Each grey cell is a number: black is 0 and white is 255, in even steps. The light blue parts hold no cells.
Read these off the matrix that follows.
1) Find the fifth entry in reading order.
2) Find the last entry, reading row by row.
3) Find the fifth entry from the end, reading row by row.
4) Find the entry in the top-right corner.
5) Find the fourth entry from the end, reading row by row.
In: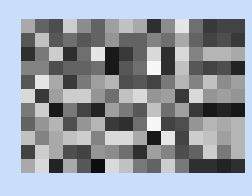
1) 140
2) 47
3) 121
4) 67
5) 47

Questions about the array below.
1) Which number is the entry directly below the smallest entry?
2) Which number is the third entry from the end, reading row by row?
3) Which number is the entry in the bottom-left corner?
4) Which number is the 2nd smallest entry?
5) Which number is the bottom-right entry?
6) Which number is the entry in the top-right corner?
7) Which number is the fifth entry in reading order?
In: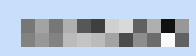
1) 250
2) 108
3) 130
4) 63
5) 97
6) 152
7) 87

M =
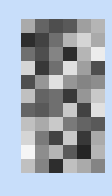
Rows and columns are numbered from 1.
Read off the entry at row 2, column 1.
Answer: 45
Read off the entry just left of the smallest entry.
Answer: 89
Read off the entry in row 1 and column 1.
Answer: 170
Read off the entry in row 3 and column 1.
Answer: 111
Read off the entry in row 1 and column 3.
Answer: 78
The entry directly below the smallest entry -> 170
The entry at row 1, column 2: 100
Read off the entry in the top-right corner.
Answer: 181
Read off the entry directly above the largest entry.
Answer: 213
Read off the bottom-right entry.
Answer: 132
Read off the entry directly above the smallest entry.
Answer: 56
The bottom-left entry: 192

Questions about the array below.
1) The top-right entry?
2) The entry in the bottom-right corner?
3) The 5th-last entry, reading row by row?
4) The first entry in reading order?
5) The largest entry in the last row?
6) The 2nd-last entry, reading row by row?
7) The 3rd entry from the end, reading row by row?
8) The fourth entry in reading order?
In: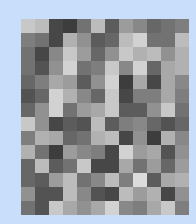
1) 126
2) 126
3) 136
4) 200
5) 210
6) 200
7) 168
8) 61

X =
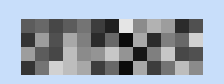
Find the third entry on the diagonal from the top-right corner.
199
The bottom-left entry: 52
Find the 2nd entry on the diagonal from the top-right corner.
104
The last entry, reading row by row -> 139
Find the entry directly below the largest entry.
11
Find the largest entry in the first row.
229
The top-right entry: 80
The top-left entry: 92
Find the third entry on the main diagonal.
71
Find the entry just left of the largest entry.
32
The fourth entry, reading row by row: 92
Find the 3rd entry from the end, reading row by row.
116
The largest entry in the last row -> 209
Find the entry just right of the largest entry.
139

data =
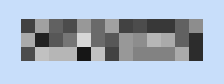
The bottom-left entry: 76
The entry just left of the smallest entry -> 182
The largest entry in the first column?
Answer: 170
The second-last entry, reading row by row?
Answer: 170
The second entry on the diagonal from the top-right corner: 97
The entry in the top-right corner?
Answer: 141
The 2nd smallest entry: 34
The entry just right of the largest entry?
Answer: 106
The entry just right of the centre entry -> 152
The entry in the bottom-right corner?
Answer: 44
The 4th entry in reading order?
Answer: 76
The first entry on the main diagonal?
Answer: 66
